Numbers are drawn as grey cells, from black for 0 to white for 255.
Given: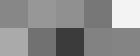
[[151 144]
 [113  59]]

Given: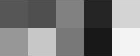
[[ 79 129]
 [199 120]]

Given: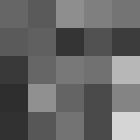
[[ 90 142]
 [ 96  52]]

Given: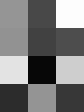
[[ 72 253]
 [ 65  77]]

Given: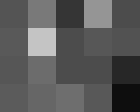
[[121  53]
 [196  76]]

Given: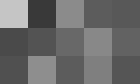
[[ 57 139]
 [ 83 104]]

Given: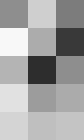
[[207 124]
 [172  57]]

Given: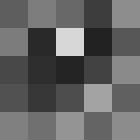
[[125 104]
 [ 41 215]]

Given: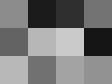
[[ 27  47]
 [183 202]]
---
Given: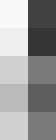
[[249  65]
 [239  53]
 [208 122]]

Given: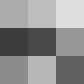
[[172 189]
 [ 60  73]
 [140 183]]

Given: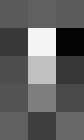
[[ 90  96]
 [ 56 244]
 [ 78 192]]

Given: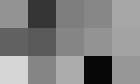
[[147  53]
 [ 97  89]
 [213 133]]

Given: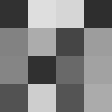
[[ 49 222]
 [130 172]
 [133  48]]

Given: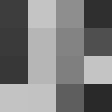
[[ 61 196]
 [ 58 182]
 [ 55 182]]
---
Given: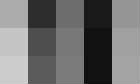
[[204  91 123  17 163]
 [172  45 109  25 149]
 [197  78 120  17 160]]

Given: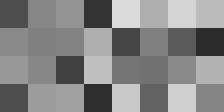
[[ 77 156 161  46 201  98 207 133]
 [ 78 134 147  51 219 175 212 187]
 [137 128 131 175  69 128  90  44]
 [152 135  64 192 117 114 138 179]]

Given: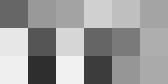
[[239  46 241  60 150 170]
 [102 153 163 208 191 164]
 [231  85 214 101 122 174]]

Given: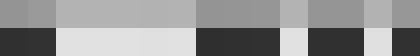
[[ 48  50 225 225 225 224 225  47  48  49 225  48  48 224  49]
 [148 154 179 179 179 178 179 148 149 150 179 149 149 178 151]]

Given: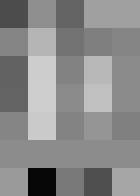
[[153   6 120  79 166]
 [ 76 143  99 160 159]
 [132 180 114 127 132]
 [ 98 205 130 184 139]
 [ 99 206 138 192 138]
 [133 202 131 149 128]
 [140 140 140 140 140]]

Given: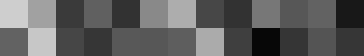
[[ 98 199  70  54  88  87  94 171  63   7  53  84  54]
 [206 161  58  96  50 137 173  71  50 119  87  98  24]]
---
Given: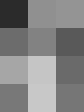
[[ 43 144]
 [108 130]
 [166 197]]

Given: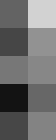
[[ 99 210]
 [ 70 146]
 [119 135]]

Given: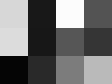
[[215  24]
 [220  23]
 [  5  41]]

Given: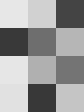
[[231 209]
 [ 57 110]
 [230 176]]

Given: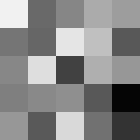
[[241 105]
 [117 102]
 [135 222]]

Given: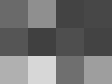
[[106 143]
 [ 85  64]
 [176 215]]

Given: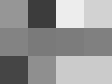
[[150  60]
 [131 122]
 [ 69 143]]

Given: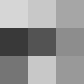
[[214 200]
 [ 57  83]
 [117 200]]

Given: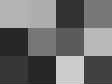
[[180 174]
 [ 39 119]
 [ 55  39]]
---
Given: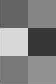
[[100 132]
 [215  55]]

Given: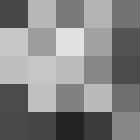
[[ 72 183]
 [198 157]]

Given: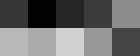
[[ 54   2]
 [184 171]]

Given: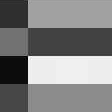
[[ 47 160]
 [113  66]]

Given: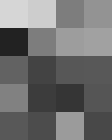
[[214 205]
 [ 34 125]]

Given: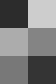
[[ 44 205]
 [172 132]]

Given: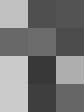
[[193  79]
 [104 108]]

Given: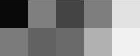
[[  9 127]
 [123  98]]
